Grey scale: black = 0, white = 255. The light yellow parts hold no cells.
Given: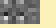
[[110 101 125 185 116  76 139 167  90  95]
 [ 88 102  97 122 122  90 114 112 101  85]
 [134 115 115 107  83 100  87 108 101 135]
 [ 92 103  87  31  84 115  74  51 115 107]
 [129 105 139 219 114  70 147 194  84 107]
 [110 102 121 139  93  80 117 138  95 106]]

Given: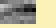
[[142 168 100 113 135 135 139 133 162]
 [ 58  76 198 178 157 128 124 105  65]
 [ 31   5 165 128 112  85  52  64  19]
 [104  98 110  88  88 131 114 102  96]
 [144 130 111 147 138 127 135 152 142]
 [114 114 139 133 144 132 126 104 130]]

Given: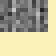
[[ 91 126 111 112  75 166 106 132 114 147  62 143]
 [ 94 139 125 107  72 156 138 114 116 146  75 136]
 [ 34  84 133 100 118 200  92  82  83 139 121 152]
 [105 120 101 101  52 126  82 129 115 130 122 187]
 [ 61 122  59 132 120 128  96 113 118  94  83 165]
 [ 75 155 105 108  99 122 160  99 113 135  84 149]
 [106  84 139 131  84 145 129 130 118 126  99 149]
 [ 84 113  77 131  77 166  84 104 132  86  87 136]]

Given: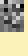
[[148 128 214  34 196 166]
 [212   1 138 125 157  64]
 [ 72  45 109  18 126  78]
 [ 93 194 149 104 115 184]
 [208 132 101 184  80 134]
 [126 103 113  47  53 190]
 [ 60  97 109 137 106  50]
 [ 88 109 108 135 106 127]]

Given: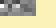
[[124 139  60 120 139  89  71 139 138]
 [127 130 251 167  82 180 216 110 106]
 [104 122 157 152 114 154 149 127 100]
 [143 125 122 109 143 135 136 134 145]]

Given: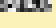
[[ 99 235  73 160 214 148 203  60 157 207  48  14 165]
 [107  79 155 138  10 180 171  43 154 243 180  30 173]
 [147 160  55 125 235 244  85  33  67  44  88 131  58]]

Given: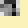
[[ 47 213 192  50  44]
 [  7 224  95 132 146]
 [ 84 184 155 157 146]
 [ 14 137 228 149 123]]

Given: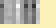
[[105 195 138 179 174 162 204 160 110 150]
 [ 48 225  87 178 183 163 246 160  65 145]
 [104 195 128 169 179 158 207 160 112 145]
 [115 189 128 175 183 163 216 157 118 159]
 [106 190 128 170 165 163 207 160 119 151]
 [105 201 128 181 179 161 196 169 124 145]]
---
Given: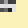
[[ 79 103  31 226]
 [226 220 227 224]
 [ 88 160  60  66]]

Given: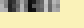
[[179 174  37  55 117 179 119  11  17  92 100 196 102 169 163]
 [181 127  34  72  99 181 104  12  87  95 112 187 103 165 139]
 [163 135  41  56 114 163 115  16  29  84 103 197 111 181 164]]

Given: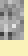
[[136 171  98 152 157 171]
 [ 61 169  70 130 152 172]
 [163 208 173 161 152 143]
 [171 204 164 228 157 141]
 [183 180 167 168 182 118]
 [153 183 130 168 151 152]
 [ 85 159  94 141 149 190]
 [143 145 120 157 147 165]
 [167 127 155 136 170 147]
 [166 154 195 171 163 131]]

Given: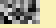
[[120   0  10 166 176  73  66 227 106 149]
 [ 87   1 226 124   8 171  50  30 166 216]
 [ 37 201  75  49  84  48 101 109 127 192]
 [190 182 226 124  24 100 167   6  14 122]
 [194 118  34 136 206 126 193  82  22 205]
 [107 120 176 106 169 103 183 118  44 210]]

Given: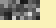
[[141  63  34 203  58 159  92 132  86  35]
 [ 73  40  32 123 129  94 150 214  96  86]
 [ 77  71  60  90  59  75  67 108  86 199]
 [ 91 152  89 119  72  71 133 113 126  79]
 [146 146 117  81 148  23  30 101  79  56]]

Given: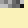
[[192 190 138 101 110  23]
 [159 122 175 108  81 191]]
